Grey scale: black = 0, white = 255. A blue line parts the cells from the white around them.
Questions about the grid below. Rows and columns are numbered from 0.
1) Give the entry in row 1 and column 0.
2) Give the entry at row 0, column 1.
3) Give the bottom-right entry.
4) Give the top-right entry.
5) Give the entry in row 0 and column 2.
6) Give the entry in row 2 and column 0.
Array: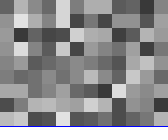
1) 146
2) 180
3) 180
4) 132
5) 138
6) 154

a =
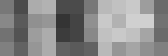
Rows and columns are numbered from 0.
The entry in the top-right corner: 106
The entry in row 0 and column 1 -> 75
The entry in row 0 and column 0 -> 120
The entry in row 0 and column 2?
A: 172
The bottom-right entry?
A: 128
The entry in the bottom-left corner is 128
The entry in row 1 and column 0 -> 136
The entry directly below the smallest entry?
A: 60
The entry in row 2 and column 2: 157
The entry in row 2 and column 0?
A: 114

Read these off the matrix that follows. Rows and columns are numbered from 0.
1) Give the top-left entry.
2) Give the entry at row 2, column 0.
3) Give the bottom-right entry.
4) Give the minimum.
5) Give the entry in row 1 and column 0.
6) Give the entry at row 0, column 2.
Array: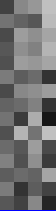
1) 66
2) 74
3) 37
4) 21
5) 115
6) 151

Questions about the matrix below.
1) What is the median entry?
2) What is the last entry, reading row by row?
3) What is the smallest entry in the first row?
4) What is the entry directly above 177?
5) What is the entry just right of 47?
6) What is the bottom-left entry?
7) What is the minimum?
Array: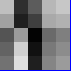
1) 127
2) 155
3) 47
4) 199
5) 92
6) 114
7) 3

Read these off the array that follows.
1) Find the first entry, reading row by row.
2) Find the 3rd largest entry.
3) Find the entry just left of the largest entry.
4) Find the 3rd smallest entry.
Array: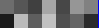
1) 109
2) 166
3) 94
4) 64

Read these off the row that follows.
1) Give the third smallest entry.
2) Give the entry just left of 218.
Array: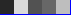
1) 103
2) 39

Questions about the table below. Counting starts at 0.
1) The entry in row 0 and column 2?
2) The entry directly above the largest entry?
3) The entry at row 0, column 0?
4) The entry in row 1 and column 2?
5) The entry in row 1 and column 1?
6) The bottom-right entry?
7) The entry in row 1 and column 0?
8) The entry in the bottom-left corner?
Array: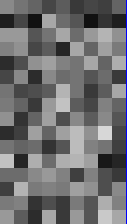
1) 100
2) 137
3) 137
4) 17
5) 70
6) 167
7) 30
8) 153

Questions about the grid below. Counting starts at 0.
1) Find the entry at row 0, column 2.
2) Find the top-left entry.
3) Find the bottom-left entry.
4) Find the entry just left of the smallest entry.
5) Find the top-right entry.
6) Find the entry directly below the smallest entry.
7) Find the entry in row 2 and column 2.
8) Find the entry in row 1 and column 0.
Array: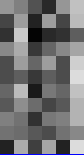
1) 82
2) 150
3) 34
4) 201
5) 193
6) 56
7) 4
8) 69
